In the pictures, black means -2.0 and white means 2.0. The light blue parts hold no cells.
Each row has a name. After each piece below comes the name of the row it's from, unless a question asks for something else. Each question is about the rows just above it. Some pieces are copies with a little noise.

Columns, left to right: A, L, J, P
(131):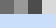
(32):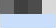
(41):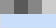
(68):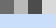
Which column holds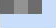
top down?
A
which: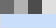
(68)
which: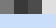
(32)

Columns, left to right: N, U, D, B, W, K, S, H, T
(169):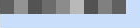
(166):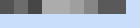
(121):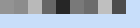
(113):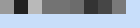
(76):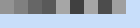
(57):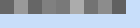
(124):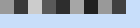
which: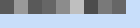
(169)
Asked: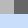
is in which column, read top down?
D
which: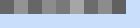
(57)
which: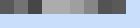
(166)
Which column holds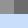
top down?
U

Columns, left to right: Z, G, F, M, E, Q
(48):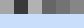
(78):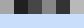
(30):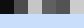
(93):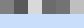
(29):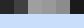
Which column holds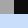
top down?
Z
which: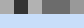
(48)
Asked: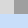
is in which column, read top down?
F
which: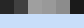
(29)
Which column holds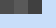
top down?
G

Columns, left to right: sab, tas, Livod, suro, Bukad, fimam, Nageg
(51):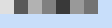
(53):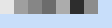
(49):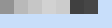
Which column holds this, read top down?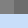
suro

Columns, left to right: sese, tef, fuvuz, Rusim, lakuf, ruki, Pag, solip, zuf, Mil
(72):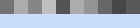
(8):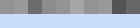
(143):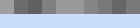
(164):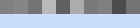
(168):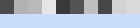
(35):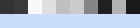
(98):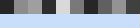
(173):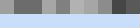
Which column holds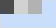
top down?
zuf
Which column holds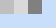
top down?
lakuf
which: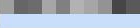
(173)
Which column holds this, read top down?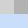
zuf
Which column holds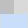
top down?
lakuf
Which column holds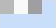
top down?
fuvuz
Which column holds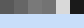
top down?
Mil

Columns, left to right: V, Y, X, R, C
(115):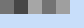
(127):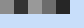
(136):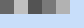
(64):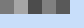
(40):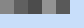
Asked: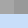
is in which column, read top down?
X
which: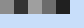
(127)

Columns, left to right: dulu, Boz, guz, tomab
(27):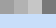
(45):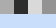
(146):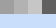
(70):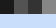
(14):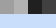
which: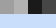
(14)
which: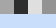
(45)
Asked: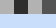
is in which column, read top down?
Boz
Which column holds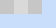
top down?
guz

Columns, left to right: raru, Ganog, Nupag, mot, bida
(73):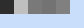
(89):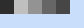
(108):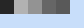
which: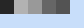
(108)
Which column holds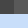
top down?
bida
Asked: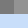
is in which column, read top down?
Nupag
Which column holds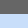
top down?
mot
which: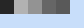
(108)
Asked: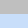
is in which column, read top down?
Ganog

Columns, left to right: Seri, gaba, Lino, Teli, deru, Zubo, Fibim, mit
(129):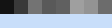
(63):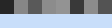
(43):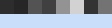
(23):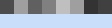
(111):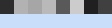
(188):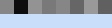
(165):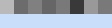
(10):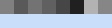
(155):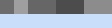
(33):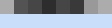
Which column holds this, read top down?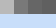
Teli
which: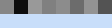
(188)
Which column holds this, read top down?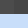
deru

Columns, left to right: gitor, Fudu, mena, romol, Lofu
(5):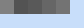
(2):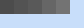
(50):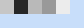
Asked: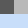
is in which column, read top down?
mena
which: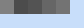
(5)
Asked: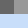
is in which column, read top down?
romol
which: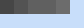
(2)
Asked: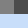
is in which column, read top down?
gitor
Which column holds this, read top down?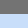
Lofu

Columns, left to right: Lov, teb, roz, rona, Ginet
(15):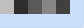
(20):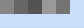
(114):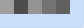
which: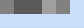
(20)
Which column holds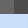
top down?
teb
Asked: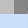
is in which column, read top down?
Lov
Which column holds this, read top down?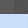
roz

